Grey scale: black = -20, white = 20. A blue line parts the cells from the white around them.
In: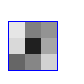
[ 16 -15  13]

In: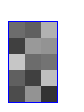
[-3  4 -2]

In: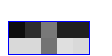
[-18  14]

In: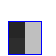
[-14  10]

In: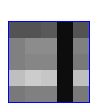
[ -7   2   1 -18  -1]

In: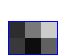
[-13 -18]

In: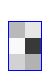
[  9 -11]
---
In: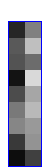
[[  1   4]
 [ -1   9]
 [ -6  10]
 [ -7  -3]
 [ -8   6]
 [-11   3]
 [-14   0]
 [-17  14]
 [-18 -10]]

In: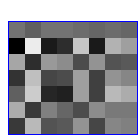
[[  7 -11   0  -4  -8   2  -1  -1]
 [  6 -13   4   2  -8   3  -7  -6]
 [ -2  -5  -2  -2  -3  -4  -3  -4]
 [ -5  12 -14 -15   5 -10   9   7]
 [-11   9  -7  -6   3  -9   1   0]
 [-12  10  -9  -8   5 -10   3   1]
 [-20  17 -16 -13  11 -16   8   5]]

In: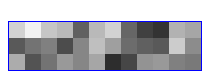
[[ 13  18  11   9  -5   9  13  -4 -10 -12   8   6]
 [  7  -7  -2   4   1   6 -13  -9   3   4   0  -1]
 [ -6  -2   0  -8   1  10   5  -3  -5  -6  12   2]]

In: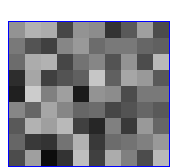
[[  3   8   7  -9   3   2 -12  -6   5  -8]
 [  1  -4   6   1  -4  -3  -9  -7  -4  -6]
 [ -1  -7 -10   1   4  -3  -1  -1  -4  -5]
 [ -3   7   8  -9  -2   1  -7   3  -8   9]
 [ -4 -11 -12  -2   8 -11  -3  -2   0   4]
 [ -6   8   5   9 -10 -14   0 -11   4  -4]
 [ -8   5 -18 -12  10 -10   7   0  -8   9]
 [-13   6 -10  -7  -5  11  -5   6   4  -6]
 [-15  12   0   5 -16   3   2  -8  -1  -1]]

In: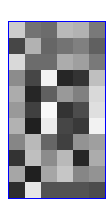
[[ 14  -3  -3   7   5  -1]
 [ 12  -2  -3   9   8  -1]
 [  8 -15  17  -9 -11  18]
 [  7 -14  -5   4   0  14]
 [  6 -15   6  11   1   3]
 [  4 -10  19 -12  -8  15]
 [  2  -9  18 -14 -12  10]
 [  1   9  -4 -10   3   5]
 [ -9   8  -4  -2   0  -5]
 [-12  10   2   9 -14   7]
 [-13  16  -7  -7  -7  -8]]

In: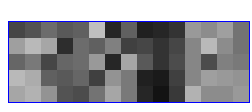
[[  9   7  -5  -6  -4 -10   3  -1 -15 -16 -10   1   5   4   3]
 [  6   8   3  -7  -8  -2   6  -1 -14 -17 -11   8   2   2   4]
 [  5   9   6 -13  -3  -5   0 -10  -9 -12  -9   1   9   2  -2]
 [ -4  -1  -9  -4  -3   4 -14   6  -6 -12  -8   1  -8   0  -1]
 [ -9  -7  -3  -6  -5  10 -14  -5 -15 -14 -12   4   2   5  -2]]
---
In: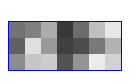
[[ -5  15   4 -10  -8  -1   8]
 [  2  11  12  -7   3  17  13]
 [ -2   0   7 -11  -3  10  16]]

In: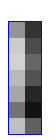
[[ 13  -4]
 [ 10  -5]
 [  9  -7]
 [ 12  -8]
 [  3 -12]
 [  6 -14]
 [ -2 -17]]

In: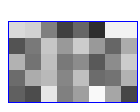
[[ 14  13   0 -10  -4 -13  18  18]
 [ -3   7   9   1  10  -3  -2   8]
 [ -7  -1  11   4  12   4  -4   7]
 [  8  -2  10  -1   2  -6   2  12]
 [ -5  -8  16   0   5  19   6  -9]]

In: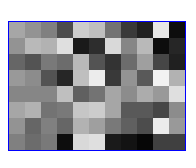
[[  3   9   8  15 -16 -13  14   1   9 -18 -14]
 [  6   8  -2  -1  11  12   6  -6  -6  -9   2]
 [  6   3   0  -8  12  10  -2 -11 -15  16 -18]
 [  4   2  -7 -14  10  17 -11   3  -6  18   8]
 [  1   1   1  10  -5  -2   6   2   7   4  15]
 [  0  -3  -1 -18  14  15 -16 -17 -19 -10 -10]
 [  3  -4   0  -4   8   5  -1  -5  -8  17   4]
 [ -4  -7  -1  -3   9  -7 -12  -3   5  -9 -15]]

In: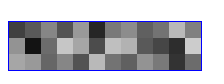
[[  6   4  -4   1  -7   9  -2  -5   3  -1 -12  -3]
 [-10  -6   1  -7   4 -14  -1   2  -5  -2   9   0]
 [  3 -17  -3  11   6  -8  10   8  -6  -9 -13  12]]

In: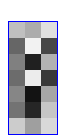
[[ -4  18  -9]
 [ -3  17 -11]
 [ 10   7  15]
 [ 12   5  14]
 [ -2 -14  11]
 [  0 -15   8]
 [  1 -17   6]]

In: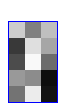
[[ -8  19  -3]
 [ -2  17 -17]
 [-11  15   6]
 [  4   2 -18]
 [ 12   0  10]]

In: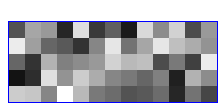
[[ 12  11   1  20   9  -1  -3  -7  -6  -3 -14  -2  -9]
 [ -7   6   4 -14  15 -11  -5 -16  14   2  13  -8   4]
 [ 17   5  -4  -6 -12   1  16  -2   6  16  10   7   3]
 [ -4 -12   8   0   2   4  13   9  10  -8  -1 -10  17]
 [-17 -13  15   3  12   7   1  -1  -4   0 -15   8   2]]

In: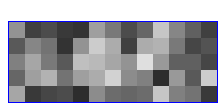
[[  0   6  -1  -6  10   9   6   3  15   4  -5  -5  -9]
 [ -4   5   8  -2   5   7  13   2   0 -13   4  -6  12]
 [ -6   1  -2 -12   3  12   7 -10   7   8  -1  -9  -7]
 [  3 -10  -8 -11 -12   5  -1  -8  -4  11   1  -5 -10]
 [  6 -11  -9  -8 -13   2  -3  -4  -3  11   0  -2 -11]]
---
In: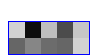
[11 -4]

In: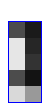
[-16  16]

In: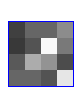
[ 2 19  7 -4]

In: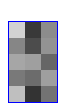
[ 2 -8  6]

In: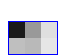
[15  9]

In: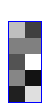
[-10   0]

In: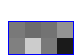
[ 3 -1]

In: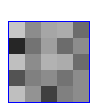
[-3 -3  8  0 10]
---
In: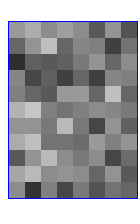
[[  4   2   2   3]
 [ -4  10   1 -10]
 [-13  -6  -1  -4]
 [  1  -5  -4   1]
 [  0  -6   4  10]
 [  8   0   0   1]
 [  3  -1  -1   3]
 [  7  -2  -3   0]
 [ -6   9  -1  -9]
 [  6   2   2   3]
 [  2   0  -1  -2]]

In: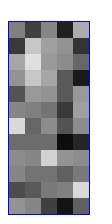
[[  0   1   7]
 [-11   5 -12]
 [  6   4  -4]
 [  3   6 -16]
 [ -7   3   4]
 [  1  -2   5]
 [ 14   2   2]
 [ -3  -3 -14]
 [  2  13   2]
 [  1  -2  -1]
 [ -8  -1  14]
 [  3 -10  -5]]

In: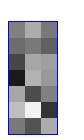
[[  0  -1]
 [ -3  -5]
 [ -9   5]
 [-16   4]
 [  6   0]
 [ 10 -12]
 [ -1   7]]

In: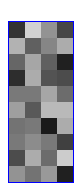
[[-12   3]
 [  8   1]
 [ -4  -5]
 [-13  -7]
 [ -1   6]
 [  5   9]
 [ -2 -16]
 [ -1  -1]
 [ -8  -3]
 [  3   4]]

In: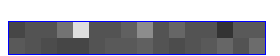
[[-9 -7 15 -7  2 -4 -7 -6]
 [-6 -8 -9 -6 -5 -8 -6 -7]]

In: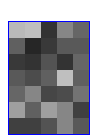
[[  9 -12  -4]
 [ -5 -11  -6]
 [-11  -7  -4]
 [ -6  -5  -5]
 [ -4  -9  -2]
 [  5   5 -10]
 [-10  -7  -6]]
